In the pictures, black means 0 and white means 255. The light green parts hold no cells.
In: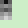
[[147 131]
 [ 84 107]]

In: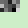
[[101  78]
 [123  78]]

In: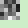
[[107  57]
 [200  80]]

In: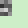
[[ 95  90]
 [208 115]]

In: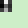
[[105  42]
 [176  59]]

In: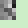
[[155 210]
 [ 81  97]]

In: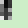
[[ 13  53]
 [ 55 162]]

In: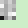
[[168 197]
 [170 198]]

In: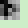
[[ 15   2]
 [ 12 153]]
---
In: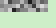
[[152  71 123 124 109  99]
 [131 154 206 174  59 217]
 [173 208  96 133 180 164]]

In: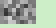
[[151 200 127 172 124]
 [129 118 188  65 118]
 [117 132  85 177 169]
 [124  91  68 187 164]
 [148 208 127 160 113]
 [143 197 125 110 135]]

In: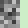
[[ 82  95 103]
 [ 94 155 128]
 [ 64 188 204]
 [114  54 124]
 [182 110 200]
 [112 153 168]
 [175 145 156]]

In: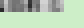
[[125 135 117 173 124 210 169 163]
 [115 134 123 142 132 199 160 168]
 [ 41 137 119 159 157 202 166 126]]

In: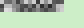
[[203 107  68 205 205 197 194  80]
 [ 69 186 129  71  63  49  43 189]
 [100 214 119 121 105  97 101 179]]

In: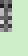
[[ 85  99]
 [ 31  37]
 [189 116]
 [185 185]
 [101  69]
 [223 181]
 [ 72  63]
 [158 168]]
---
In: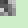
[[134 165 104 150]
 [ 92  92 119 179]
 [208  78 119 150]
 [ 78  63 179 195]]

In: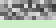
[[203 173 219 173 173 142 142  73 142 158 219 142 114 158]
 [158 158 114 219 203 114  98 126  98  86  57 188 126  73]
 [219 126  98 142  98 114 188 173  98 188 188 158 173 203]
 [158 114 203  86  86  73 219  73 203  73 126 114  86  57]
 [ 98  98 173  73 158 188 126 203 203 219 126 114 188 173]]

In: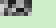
[[208 179  45 124 166 179  75  60]
 [111 150  29  29 166 166  60  45]
 [208  87 150 194  29  17 138 111]
 [179  60 138  75  99 124  60 194]]

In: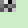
[[132 231   9 186]
 [ 89 186  51 201]
 [118  65 132 103]]

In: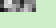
[[ 83 212 198 168 140  67 183 155 114]
 [ 52 198 227  98 114  36 127 127 140]
 [ 20  67 140 168  98 155 198 155  67]]

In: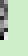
[[  5 238]
 [ 56 225]
 [138 196]
 [154 181]
 [ 84 167]
 [ 41 123]
 [167 111]
 [ 84  97]
 [154  72]
 [111  41]]
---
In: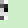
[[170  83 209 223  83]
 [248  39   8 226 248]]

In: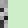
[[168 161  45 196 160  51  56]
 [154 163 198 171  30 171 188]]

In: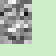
[[158 148 142  45 163 217 133 133 127 162 150]
 [141 188  86 185 162 142 103 145 100 172 170]
 [232 165 100 210 120 158 126 249 105  81 184]
 [250 113 182 184 116 147 188 238 155  60 120]
 [146  95  96 123 146 194 242 145 167 145 103]
 [104 110 166 213  88 203 176 129 131  70 103]
 [ 97 212  98  19 137 146 231  73 147 123 210]
 [107 212 202 114 120 185 152 105 160 133 198]]

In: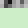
[[192 176]
 [ 80  72]
 [ 18 111]
 [153 163]
 [182 181]
 [ 96 155]
 [174 191]]

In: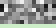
[[183  18  30 215 104 119]
 [173 218 241 119 107 145]
 [132  77 134 103 143 185]
 [173 105 105 156 153 127]
 [210 116 184 153 146  92]
 [237 128 190 109 179  50]
 [177 175 130 128 170 193]
 [167 152 176 100 121 115]
 [ 77  99 237  95 123 145]
 [206 103  73 193 195 132]
 [243 127 118  97 156 131]
 [134  21  61 190  98 102]
 [138 191 178 206 167 109]
 [100  29 157 184  52 124]]

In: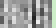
[[119 106 137 156  93  92 184]
 [194 210 226 162 192 191 202]
 [161 159 150 175 155 116 140]
 [147 181 217 174 222 215 154]
 [154 162 178 151 163 167 161]
 [149 130 132 185 170 162 157]
 [149 135  96 135 131 182 146]
 [179 166 191 225 205 167 230]
 [ 88  72  69  49  34  56  68]
 [214 221 182 153 199 238 126]
 [114 135  79  78 146 123 110]
 [143 183 206 148 205 177 188]
 [112 114 133 115 112 142 149]]
